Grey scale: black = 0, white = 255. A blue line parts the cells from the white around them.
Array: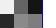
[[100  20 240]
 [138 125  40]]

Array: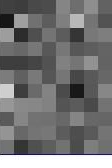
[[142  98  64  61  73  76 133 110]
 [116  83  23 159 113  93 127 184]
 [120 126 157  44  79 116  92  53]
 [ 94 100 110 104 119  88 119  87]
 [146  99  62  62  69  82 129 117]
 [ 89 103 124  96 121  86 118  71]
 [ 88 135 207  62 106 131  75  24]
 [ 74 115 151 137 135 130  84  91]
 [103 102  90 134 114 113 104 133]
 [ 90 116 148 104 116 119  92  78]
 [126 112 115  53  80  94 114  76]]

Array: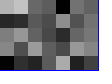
[[114  98 179 194 104  93   1]
 [ 82 114  39  46  89  76 142]
 [102 119 126 151  98  72  43]
 [152 133 135  79 155  94  74]
 [ 32  65   3  48  35  91 171]]

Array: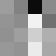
[[ 11 138 157 130]
 [242 112 148 140]
 [207 175 145 159]
 [235 168 152 147]]

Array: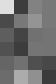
[[130 120 223  61]
 [148 120  74 120]
 [113 116  94  68]
 [117 116  81  61]
 [ 79  72 101 113]
 [144  59 108 172]]

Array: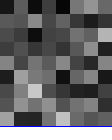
[[148 104  22  92  12  62   6 119]
 [ 28  52  89  84 137  71  98  55]
 [ 97 180  75  60  13  66  71 114]
 [142  32  61  80  54  71  52  88]
 [ 40 133 132  69 116  91 136  67]
 [134  24  29 159 121 110  16 102]
 [ 30  65  73 128 200  77  54  34]
 [131  47  83 146 114 144  82 114]
 [ 85  96 162  38  36 116 193 106]]
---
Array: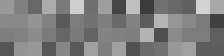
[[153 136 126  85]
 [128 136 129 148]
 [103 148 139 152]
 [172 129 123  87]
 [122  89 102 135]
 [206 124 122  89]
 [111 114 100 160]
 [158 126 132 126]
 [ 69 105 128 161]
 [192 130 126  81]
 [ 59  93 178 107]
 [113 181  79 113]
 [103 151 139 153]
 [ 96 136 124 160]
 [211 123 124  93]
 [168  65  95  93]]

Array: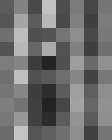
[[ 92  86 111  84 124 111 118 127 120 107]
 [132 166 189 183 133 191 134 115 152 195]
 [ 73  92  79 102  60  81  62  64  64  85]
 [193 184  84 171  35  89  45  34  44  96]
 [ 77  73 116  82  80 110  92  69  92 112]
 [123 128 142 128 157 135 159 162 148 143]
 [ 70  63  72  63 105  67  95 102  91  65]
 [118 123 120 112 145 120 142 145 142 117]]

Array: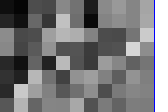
[[ 15  37 140 136  40  50  41  87]
 [  5  16  73  69  16  33 201 180]
 [ 77 104  77  90 100 183 159 101]
 [ 73  54 159 147  34 113 129 133]
 [136 193 182  81 186  65  87 132]
 [114 110 174  84  82 146 112 168]
 [ 28   9 131  59  58 158 142  82]
 [138 132  76  79 156 129  77 123]
 [153 142  74  82 134  94 122  99]
 [133 133 117 214  97 147 134 125]
 [165 168 203 141 117 127 130 124]]

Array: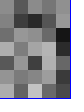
[[140 130 111 174  88 148 173]
 [ 88  61 151 125 150 123  99]
 [139  41 143 165  63 134 195]
 [118  85 105 180 176 157 105]
 [144 152  21  43 103  58  73]]

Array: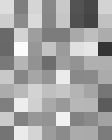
[[221 205 105 104 121 200 171 127 203 116]
 [127 139 211 251 181 134 185 237 129 235]
 [213 218 158 151 146 166 211 208 151 212]
 [137 135 124 195 109 148 191 169 147 156]
 [201 198 124 155 159 235 197 153 241 139]
 [ 83  80 169 224 147 137 180 183 130 171]
 [ 72  68 190 230 176 138 165 182 138 170]
 [211 193 172  52 175 171 118  91 162 124]]

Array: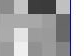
[[139 169 171 155]
 [196 169 228 239]
 [ 60 168 156 145]
 [ 59 157 154 155]
 [192 103 104 132]]
